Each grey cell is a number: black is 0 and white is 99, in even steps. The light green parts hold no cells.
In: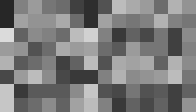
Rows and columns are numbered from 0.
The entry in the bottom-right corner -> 57
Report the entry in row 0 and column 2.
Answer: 60
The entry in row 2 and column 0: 85
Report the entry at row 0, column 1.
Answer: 50
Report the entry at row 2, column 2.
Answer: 54
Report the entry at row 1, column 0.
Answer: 15
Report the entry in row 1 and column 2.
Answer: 57
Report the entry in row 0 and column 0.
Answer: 15
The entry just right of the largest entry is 38
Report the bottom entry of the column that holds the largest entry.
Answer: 77
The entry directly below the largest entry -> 60
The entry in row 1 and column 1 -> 63
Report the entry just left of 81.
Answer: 73
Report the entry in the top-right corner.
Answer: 57

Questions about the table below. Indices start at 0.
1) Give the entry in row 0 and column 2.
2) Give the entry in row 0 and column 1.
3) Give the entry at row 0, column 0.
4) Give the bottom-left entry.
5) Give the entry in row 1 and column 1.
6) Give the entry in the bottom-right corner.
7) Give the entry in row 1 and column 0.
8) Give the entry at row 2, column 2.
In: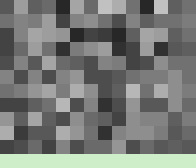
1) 37
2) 61
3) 34
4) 26
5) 51
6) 34
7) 44
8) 64

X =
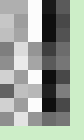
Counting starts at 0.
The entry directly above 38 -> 81
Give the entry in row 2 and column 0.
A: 74
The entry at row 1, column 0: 77
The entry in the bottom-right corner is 46
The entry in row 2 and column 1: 64
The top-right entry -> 35
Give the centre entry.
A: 64
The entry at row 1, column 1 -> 61
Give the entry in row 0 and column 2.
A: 98
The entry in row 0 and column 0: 68

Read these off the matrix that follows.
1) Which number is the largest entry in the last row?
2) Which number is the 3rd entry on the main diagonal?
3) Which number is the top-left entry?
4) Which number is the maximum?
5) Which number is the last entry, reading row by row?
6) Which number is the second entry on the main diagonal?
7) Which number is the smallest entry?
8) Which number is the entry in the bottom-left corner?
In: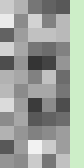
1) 79
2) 75
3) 79
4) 94
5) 75
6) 54
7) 20
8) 58

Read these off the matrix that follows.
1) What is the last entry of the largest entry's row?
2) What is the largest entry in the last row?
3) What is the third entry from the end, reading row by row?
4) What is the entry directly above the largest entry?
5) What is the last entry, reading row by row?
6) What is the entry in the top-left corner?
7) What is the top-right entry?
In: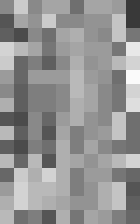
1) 97
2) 72
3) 60
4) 82
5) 40
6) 53
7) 22

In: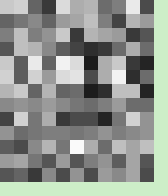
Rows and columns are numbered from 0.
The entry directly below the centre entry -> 46
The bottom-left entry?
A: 33
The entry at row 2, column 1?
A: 74
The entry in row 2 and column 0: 49
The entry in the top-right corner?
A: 29
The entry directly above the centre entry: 88
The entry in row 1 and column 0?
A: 39
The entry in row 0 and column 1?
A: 81
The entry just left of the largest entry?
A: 46
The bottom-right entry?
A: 29
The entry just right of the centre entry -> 11
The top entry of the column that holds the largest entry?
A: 67
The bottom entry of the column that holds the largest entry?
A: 57
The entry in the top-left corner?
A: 78
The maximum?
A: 97
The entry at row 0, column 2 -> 39
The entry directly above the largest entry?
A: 46
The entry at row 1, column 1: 46
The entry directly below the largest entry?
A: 33
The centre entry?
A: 42
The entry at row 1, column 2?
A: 53
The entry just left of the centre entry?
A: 39

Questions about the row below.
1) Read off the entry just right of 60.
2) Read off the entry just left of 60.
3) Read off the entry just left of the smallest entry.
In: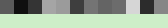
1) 24
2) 64
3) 35
